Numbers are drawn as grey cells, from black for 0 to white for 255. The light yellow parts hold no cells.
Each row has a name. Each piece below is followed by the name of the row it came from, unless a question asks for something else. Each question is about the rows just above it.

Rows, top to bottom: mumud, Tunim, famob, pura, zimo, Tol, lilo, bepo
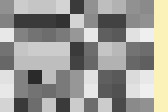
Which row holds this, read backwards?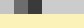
pura
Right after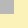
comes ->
[115]
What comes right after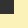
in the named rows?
[212]
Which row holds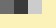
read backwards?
pura
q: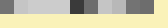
pura

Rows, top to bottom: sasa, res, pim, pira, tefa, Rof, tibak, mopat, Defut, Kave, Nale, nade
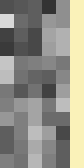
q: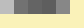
Rof
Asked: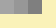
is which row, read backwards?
mopat
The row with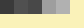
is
pira
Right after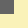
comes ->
[94]
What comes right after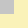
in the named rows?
[120]
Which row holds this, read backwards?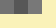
tibak

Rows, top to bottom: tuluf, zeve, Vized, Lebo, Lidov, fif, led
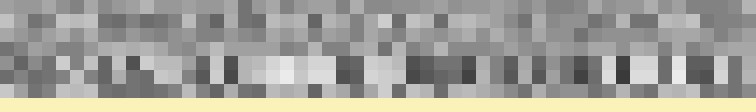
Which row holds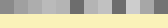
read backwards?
led
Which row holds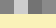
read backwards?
Lidov
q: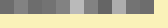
zeve
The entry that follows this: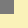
[130]

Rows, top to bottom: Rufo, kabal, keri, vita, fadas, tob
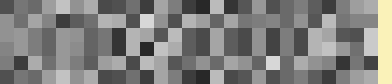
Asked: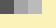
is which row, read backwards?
fadas
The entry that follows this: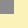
[100]

